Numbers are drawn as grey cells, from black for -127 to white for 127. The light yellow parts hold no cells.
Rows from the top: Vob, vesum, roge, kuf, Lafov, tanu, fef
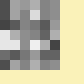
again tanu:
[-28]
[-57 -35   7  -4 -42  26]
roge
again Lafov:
[102]

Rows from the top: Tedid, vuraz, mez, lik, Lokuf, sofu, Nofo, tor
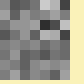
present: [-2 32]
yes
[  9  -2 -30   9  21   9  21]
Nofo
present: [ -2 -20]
yes
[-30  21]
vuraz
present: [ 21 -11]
no
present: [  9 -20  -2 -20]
yes
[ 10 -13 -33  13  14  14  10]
Nofo

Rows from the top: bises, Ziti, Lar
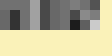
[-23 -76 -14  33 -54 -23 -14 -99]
Lar
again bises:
[-14]
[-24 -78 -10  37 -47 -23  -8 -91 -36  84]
Lar
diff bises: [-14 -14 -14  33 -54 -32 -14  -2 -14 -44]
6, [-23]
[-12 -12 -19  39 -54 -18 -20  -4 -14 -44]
bises

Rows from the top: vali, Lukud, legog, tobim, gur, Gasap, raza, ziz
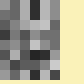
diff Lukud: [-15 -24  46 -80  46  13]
5, [55]
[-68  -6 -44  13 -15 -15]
tobim
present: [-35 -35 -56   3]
no
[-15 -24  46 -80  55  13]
Lukud
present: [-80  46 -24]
no
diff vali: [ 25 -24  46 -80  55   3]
6, [13]

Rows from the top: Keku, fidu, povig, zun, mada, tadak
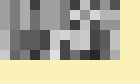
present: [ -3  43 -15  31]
yes
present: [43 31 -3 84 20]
no
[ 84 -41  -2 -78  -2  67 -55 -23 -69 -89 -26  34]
tadak
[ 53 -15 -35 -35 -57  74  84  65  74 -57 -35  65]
zun

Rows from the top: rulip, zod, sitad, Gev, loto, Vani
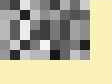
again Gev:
[-57]
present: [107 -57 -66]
yes
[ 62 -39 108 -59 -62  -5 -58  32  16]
Gev
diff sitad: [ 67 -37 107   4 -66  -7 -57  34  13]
1, [56]
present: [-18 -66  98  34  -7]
yes
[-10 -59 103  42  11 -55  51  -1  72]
rulip

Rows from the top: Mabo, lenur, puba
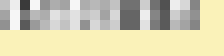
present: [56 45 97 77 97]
yes
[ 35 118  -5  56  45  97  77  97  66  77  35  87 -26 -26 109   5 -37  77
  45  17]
lenur
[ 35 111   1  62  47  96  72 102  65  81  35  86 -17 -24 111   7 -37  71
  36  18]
lenur
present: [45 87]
no

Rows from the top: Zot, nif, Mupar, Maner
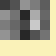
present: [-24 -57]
yes
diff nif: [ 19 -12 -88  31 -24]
4, [43]
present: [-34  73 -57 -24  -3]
no
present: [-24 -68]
no

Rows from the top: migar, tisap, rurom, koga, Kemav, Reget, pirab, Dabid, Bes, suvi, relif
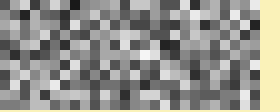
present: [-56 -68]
yes
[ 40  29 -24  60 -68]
koga
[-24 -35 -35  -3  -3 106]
suvi
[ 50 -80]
rurom
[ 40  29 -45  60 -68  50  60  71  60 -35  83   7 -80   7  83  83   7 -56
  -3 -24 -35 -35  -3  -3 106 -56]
suvi
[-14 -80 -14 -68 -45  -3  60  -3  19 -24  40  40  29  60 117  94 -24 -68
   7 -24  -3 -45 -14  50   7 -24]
Reget
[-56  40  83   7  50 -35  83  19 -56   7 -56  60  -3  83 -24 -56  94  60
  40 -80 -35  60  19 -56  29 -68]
Dabid

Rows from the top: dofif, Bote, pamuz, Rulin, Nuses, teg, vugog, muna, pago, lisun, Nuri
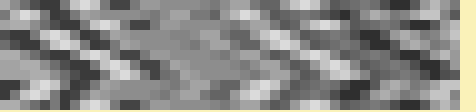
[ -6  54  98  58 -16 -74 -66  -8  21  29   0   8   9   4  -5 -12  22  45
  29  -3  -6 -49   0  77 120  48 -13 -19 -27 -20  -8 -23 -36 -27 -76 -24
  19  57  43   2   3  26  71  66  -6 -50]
Bote
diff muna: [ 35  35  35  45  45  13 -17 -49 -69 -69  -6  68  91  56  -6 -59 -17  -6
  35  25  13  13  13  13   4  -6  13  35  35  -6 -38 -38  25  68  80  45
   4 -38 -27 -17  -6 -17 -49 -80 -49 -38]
32, [-27]
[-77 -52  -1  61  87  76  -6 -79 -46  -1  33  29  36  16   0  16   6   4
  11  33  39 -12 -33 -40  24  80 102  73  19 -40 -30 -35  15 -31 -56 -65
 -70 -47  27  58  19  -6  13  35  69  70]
pago

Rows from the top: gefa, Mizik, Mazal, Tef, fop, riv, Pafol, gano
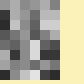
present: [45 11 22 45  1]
yes
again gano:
[-83]
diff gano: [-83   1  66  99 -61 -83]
2, [11]
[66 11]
Mazal
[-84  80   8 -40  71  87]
Mazal

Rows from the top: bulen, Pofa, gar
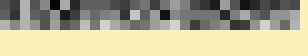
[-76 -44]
bulen
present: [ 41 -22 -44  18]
yes
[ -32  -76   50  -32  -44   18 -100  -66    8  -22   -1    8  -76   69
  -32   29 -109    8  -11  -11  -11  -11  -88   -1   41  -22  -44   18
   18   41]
Pofa
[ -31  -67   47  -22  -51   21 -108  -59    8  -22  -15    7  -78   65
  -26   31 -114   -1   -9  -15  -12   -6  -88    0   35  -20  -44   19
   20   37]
Pofa
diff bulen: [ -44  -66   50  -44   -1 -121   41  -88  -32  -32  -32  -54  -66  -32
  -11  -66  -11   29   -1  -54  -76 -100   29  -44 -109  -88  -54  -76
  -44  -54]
5, [8]

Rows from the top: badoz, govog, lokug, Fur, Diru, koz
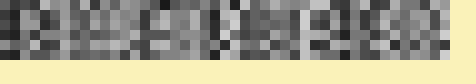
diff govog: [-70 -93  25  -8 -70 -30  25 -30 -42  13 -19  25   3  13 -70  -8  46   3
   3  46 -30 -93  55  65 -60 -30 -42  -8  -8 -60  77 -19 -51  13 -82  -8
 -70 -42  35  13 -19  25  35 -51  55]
43, [25]
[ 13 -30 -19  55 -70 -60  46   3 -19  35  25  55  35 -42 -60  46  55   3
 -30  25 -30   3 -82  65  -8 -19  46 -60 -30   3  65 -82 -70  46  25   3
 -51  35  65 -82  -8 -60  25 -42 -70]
Diru
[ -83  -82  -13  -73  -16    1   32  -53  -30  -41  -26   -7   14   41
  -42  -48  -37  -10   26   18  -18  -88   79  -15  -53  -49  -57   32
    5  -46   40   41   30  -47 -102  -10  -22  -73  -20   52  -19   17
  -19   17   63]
Fur
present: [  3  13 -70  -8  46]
yes
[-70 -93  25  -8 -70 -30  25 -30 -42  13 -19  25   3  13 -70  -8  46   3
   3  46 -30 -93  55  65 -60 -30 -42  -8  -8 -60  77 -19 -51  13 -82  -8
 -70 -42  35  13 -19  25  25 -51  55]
govog
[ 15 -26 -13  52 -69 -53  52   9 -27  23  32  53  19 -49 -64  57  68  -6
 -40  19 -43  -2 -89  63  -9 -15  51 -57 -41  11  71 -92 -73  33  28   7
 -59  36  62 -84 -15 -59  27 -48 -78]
Diru

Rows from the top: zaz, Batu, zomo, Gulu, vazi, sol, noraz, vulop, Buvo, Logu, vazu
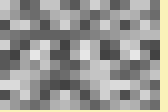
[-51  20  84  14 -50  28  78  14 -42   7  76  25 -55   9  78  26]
Logu
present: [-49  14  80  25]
yes
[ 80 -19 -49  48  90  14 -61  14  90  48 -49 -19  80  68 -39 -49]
vazi
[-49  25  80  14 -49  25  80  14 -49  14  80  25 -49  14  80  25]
Logu
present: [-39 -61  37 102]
yes

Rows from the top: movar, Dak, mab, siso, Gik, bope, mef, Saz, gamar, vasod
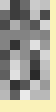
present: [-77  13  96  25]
yes
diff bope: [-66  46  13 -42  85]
1, [-54]
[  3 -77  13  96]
Gik
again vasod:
[56]

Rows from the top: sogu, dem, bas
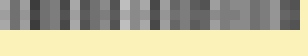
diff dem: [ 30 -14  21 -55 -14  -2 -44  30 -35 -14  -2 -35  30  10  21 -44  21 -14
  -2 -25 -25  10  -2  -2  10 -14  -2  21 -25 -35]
13, [40]
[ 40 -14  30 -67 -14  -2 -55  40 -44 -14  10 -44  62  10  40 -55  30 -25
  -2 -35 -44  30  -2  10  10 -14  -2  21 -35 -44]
sogu
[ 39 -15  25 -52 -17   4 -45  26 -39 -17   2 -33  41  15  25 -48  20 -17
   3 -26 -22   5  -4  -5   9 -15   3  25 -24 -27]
dem
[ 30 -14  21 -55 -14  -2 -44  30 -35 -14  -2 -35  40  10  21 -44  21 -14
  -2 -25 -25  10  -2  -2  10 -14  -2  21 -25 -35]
dem
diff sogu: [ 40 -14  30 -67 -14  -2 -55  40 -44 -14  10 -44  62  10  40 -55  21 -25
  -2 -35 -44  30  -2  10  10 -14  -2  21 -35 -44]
17, [30]
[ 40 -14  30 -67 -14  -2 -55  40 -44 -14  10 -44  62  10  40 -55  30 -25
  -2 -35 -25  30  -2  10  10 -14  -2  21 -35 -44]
bas

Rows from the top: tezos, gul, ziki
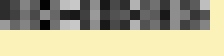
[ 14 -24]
gul
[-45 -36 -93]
gul
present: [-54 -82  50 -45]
yes
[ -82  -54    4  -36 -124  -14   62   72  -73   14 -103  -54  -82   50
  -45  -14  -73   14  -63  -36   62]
tezos

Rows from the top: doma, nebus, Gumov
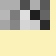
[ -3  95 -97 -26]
nebus
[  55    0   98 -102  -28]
nebus
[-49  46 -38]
doma
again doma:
[46]
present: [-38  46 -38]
no

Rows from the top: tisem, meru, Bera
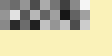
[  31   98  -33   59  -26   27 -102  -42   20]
meru
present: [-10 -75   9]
no
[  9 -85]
Bera
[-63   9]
tisem

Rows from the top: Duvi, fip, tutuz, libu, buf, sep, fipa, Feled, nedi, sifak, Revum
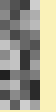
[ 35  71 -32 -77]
nedi
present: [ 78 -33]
no
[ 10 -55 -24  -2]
libu
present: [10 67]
yes

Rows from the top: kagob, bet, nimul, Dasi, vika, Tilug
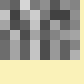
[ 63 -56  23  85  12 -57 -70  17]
bet
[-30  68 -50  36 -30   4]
nimul
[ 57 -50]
Dasi

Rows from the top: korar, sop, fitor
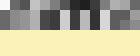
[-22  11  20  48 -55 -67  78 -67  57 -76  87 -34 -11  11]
fitor
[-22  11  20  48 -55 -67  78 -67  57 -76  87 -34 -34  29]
sop
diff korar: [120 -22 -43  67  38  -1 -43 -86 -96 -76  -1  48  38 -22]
10, [-67]

